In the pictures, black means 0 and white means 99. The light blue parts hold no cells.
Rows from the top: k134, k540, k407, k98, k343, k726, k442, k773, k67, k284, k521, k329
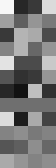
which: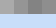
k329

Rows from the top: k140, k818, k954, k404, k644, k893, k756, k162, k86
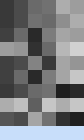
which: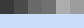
k140
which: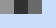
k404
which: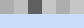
k162
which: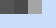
k86
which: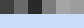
k954
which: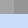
k644

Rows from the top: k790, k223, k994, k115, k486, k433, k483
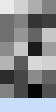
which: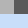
k486
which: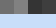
k223
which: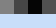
k483
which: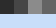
k433
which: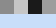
k115
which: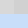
k486

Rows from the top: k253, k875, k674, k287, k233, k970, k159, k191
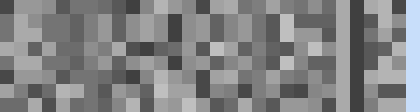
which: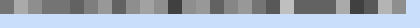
k875
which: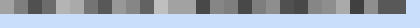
k159
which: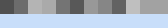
k159

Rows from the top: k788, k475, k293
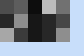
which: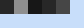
k475
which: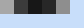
k293
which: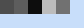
k788

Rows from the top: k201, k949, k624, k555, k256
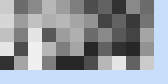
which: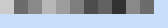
k201
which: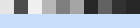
k555
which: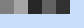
k555

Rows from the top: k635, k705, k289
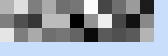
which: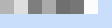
k635
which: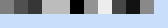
k705
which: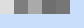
k635
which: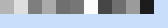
k635

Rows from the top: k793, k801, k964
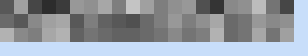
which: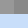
k801
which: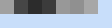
k793
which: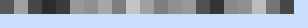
k793
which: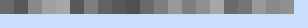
k801
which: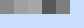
k801

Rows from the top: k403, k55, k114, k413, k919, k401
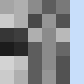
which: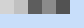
k919
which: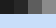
k413

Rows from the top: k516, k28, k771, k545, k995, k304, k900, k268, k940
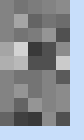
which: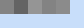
k268
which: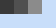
k545
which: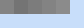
k516
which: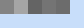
k28

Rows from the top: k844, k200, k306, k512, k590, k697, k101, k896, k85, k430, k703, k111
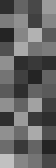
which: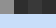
k590
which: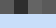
k101
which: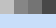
k111
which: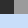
k85

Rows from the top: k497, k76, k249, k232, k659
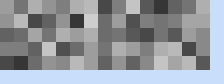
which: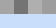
k249
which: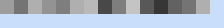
k497
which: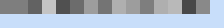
k232
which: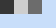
k76
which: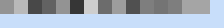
k76
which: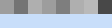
k232
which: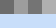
k232

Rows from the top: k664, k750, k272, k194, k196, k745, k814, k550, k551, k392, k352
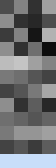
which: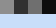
k194
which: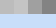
k196
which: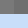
k745

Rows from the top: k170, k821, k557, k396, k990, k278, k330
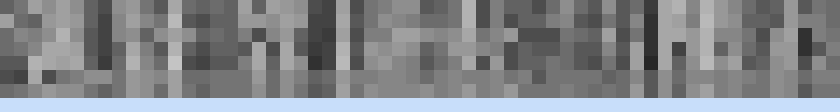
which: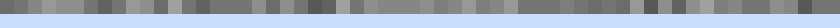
k330
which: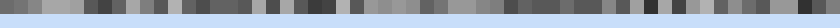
k396
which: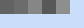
k278
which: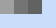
k330
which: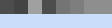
k170

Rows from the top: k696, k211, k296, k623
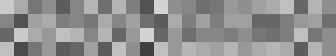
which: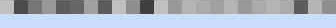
k623
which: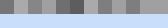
k211
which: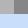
k296
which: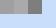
k211
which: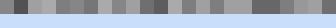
k211

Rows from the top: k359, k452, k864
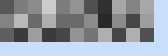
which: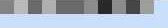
k452
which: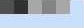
k359
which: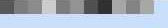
k359

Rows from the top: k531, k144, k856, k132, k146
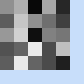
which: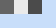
k132
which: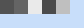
k132

